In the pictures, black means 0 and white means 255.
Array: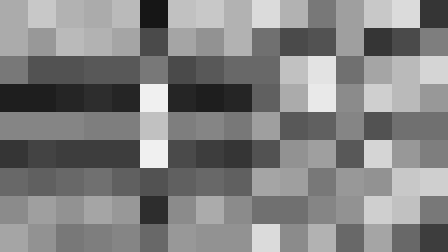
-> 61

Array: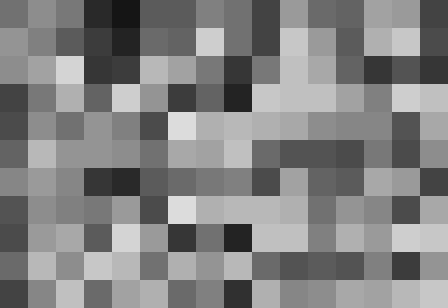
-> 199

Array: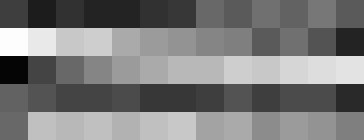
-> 127

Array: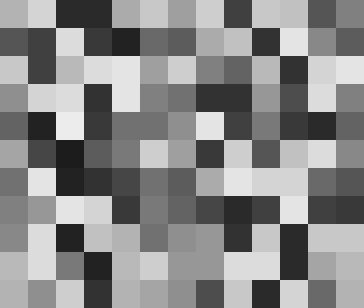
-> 179

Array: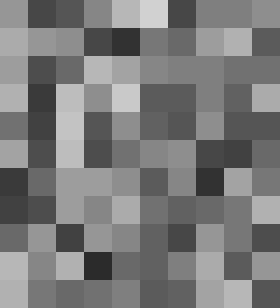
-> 85

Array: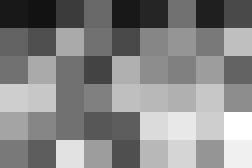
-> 240

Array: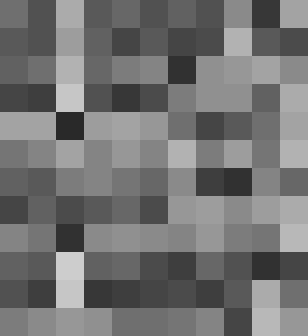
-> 151

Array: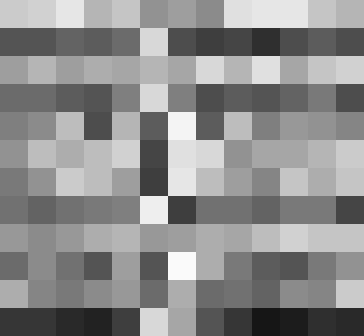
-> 41

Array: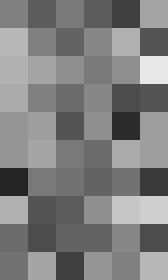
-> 184
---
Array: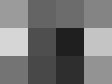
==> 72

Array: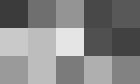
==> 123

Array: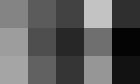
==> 53

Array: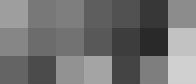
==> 68

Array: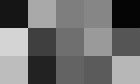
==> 99

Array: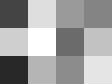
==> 181

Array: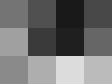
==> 174
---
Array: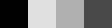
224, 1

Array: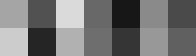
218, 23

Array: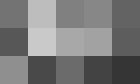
201, 53

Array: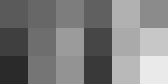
234, 42

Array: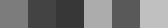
192, 55

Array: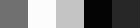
252, 4
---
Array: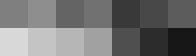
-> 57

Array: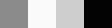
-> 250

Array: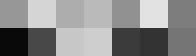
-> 145

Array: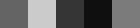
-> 53

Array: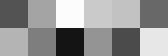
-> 202

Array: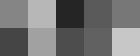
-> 37

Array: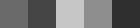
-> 198
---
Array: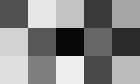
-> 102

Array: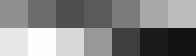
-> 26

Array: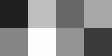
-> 148

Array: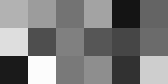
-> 70

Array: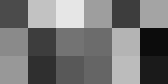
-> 180

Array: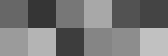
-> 141

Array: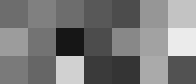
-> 162

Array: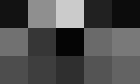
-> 106
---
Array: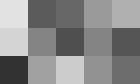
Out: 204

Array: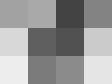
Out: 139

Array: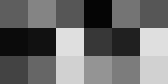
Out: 209

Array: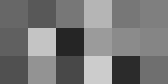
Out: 72

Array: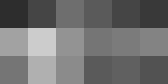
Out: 139

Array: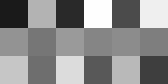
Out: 220

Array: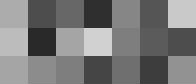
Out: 126

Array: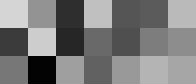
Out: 159
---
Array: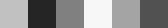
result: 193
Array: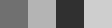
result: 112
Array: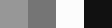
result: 151
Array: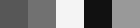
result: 87
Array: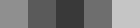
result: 143
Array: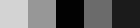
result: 211
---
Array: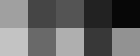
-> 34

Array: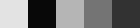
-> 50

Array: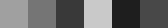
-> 57

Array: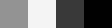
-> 57

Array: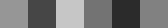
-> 70

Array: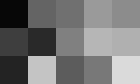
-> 35

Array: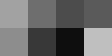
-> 56

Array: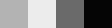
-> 106

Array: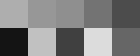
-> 64
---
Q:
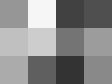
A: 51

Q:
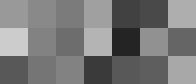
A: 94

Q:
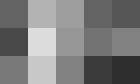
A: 59

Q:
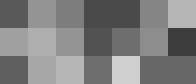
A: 103

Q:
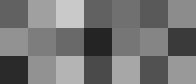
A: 81

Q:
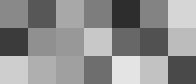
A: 194

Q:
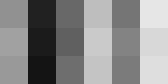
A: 123

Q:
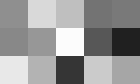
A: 203

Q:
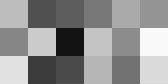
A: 114

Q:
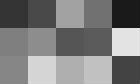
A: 193
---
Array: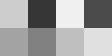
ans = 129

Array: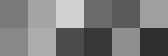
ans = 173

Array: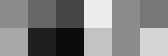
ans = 31

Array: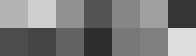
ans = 68

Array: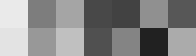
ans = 152

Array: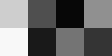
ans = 25

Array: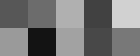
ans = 19

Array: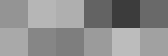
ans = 134

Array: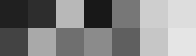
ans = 169
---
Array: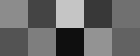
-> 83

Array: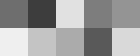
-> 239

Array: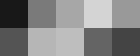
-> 84

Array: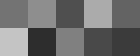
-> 196

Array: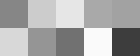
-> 216

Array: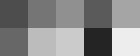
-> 103

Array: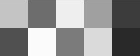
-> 80
